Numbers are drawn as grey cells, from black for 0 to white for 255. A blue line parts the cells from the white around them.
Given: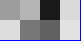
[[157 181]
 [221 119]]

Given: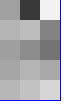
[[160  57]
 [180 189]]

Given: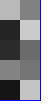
[[185 129]
 [ 36 203]]

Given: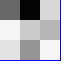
[[104   4]
 [245 203]]

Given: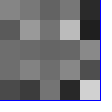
[[133 120]
 [ 90 153]]

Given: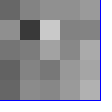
[[103 131]
 [143  57]]

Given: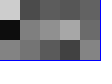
[[205  75]
 [ 13 127]]

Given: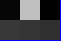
[[  6 192]
 [ 56  53]]

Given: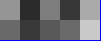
[[149  43]
 [105  57]]
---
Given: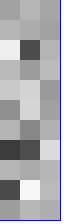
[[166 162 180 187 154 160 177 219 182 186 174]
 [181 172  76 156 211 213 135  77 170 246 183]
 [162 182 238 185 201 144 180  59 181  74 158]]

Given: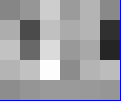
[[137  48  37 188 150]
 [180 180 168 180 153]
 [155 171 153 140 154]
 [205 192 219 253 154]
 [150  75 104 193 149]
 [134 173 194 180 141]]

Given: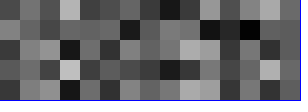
[[106  92  92 104  94]
 [169  96  49 176  51]
 [131   3 119 102 119]
 [ 79  39  55  70  54]
 [151  18 157 120 158]
 [ 58 114 172  55 170]
 [ 23 122 117  27 119]
 [ 58  90  98  60  99]
 [101  26 128  75 131]
 [ 77 104  50  92  49]
 [ 64  98 110  62 109]
 [180 102  23 191  22]
 [ 81  71 147  67 144]
 [115 100 129 109 126]
 [ 74 130  58  89  56]]

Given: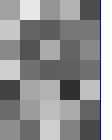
[[ 75 119 135 112 192  99  71]
 [179 118 100  96  48 172 130]
 [148  93 171  95 178 189 207]
 [232  99  83 112 167 156 105]
 [161 200 137 207  67 107 142]]

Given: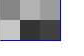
[[156  65]
 [178  51]
 [133 199]]

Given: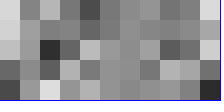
[[218 167 206 113  44]
 [127 138 112 166 129]
 [116 129  92 179 151]
 [148 134 160 119 144]
 [139 143 141 142 137]
 [120 122 153 146 147]
 [ 76 102 187 122 178]
 [119 131 101 178 149]
 [182 127  47  94 221]
 [132 159 155 139 153]
 [215 210 191 104  74]]

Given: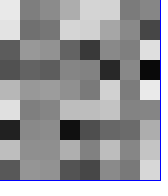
[[134  70 223   9 234 133 173 196 215]
 [123 137 127 136 124 131 107 134 121]
 [211 166 137  40 209 195 103 189 138]
 [212 209  57 130 122 189  78 129  71]
 [173 213  99 133 144 189  16 175  83]
 [139 118 146  93 156 133 140 143 146]
 [126 112 152  99 152 127 137 143 149]
 [233 227  92  81 183 224  33 190  88]]
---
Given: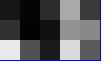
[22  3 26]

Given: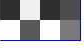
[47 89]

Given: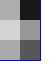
[174 152]

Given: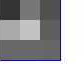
[ 52 194 103]

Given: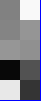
[129 149]

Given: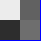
[236 110]

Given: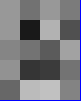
[152  25  91 115]
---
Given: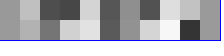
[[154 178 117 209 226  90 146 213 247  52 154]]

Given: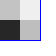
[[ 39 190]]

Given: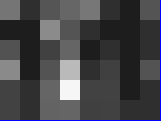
[[ 29  29 139  84  47  29  29  47]
 [138  29  83 186  47  64  29  83]
 [ 66  47  99 101  64  65  47  47]]

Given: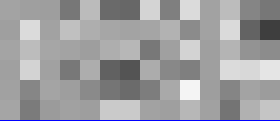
[[159 219 162 192 174 166 163 165 178 139 162 218  99  62]
 [160 211 161 120 173  97  84 172 136 127 159 219 216 229]
 [165 123 155 161 158 202 202 162 159 183 161 116 177 197]]

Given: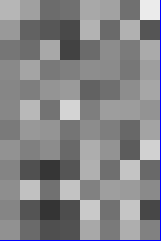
[[153  98  87  73 179 106 177  85]
 [137 164 121 127 141 139 119 158]
 [135 184 115 212 126 157 156 147]
 [146 128 140 105 173 147  92 209]
 [142 193 113 195 129 158 155 138]
 [145 106  79  81 168 122 174 129]]

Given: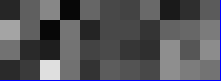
[[164  96   7 117  36  72  72  52  99 103 123]
 [ 42  58 223 113  51  92  83  72 142 124 115]]

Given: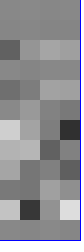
[[134 135 133 133]
 [136 133 136 136]
 [137 153 130 121]
 [179 182  97 129]
 [121 118 160 143]
 [136 134 137 134]]

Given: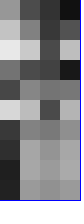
[[195 129  56  82]
 [115  75  66  24]
 [215 188  74 180]
 [ 47 166 148 167]
 [ 34 154 145 154]]
